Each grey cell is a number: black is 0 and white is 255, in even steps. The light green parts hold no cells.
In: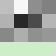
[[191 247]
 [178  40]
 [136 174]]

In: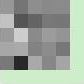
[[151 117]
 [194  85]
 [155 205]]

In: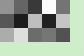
[[147 101]
 [ 87  28]
 [172 222]]

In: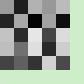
[[156  30]
 [ 36 169]
 [195  43]]

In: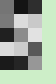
[[117  20]
 [121 220]
 [ 32 140]]

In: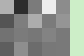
[[177  45]
 [ 84 126]
 [114 123]]

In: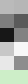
[[186 182]
 [126  90]
 [ 23 130]]

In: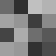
[[107  47]
 [163 149]
 [ 68 172]]

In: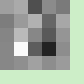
[[159 170]
 [125 154]
 [133 186]]
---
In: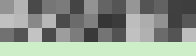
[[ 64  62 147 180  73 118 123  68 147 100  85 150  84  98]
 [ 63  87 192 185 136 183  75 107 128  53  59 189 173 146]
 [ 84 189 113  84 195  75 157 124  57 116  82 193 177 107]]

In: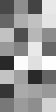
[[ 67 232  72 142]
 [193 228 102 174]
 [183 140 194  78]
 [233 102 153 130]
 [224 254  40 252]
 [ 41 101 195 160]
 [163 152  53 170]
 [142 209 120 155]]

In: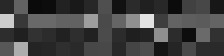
[[ 71  23  40  98  10  12  34  25  39  79  17  43  32  40  11  65]
 [ 91 100 204  56 105 105  98  98 158  74 101 144 226  62  99  94]
 [106  49  45  32  50  44  33  46  33  75  44  31  35 143  44  13]
 [ 43  42  87 173  36  38  47  42  71  72  40  69  77  20  37  73]]

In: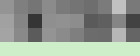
[[193 121 148 127 117 139 122 116 110 123]
 [133  66 161 133  53 143 145 141  90  95]
 [182 101 164 137  91 148 139 127 108 107]]

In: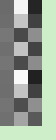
[[244  37 107]
 [196  65 109]
 [ 73 142 119]
 [195  67 111]
 [ 75 140 117]
 [249  33 111]
 [195  65 110]
 [ 78 143 116]
 [164  89 112]]

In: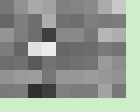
[[170 200 119 145 169 162 128 132 138]
 [122 124 103 126 111 174 113 110 126]
 [182 173 148 125 110  63 136 138 120]
 [122 115 124 101 225 235 103 106 108]
 [154 141 109 113  89 115 108 112 116]
 [151 146 147 155 157 118 151 151 156]
 [162 120 122 124  47  62 127 123 124]]

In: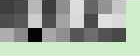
[[147 198  62  72 184  61 142 220 102]
 [224 217  77  88 206  78 163 217  73]
 [ 82  72 173 137   4 167 143  85 109]]
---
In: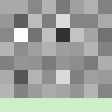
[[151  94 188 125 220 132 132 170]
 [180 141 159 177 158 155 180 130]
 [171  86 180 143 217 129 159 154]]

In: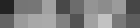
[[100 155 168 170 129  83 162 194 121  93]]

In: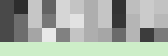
[[ 73 109 198 119 214 226 174 197  54 181 203 184]]

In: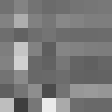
[[130 174 129 119 136 131 126 126]
 [126 197 130  94 133 130 126 125]
 [115 139 104 105 109  99  98  99]
 [190  62 119 234 170 109 105 105]]

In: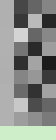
[[176  56 186  38]
 [177 117  42 157]
 [175 133 151  58]
 [177 200  76 102]]

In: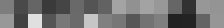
[[152  65 224  85 120 106 198 128 119  86 115 127  34  35 100 150]]

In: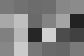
[[168 191 106 131 164  34]
 [135 202 120 106 103 122]]

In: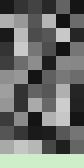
[[175 152  86 182  19 108]
 [ 52 202 118  78  19 118]
 [143 151  20  96 120 108]
 [150  50 170 104 205  34]
 [ 85  54  26  29  87 117]]
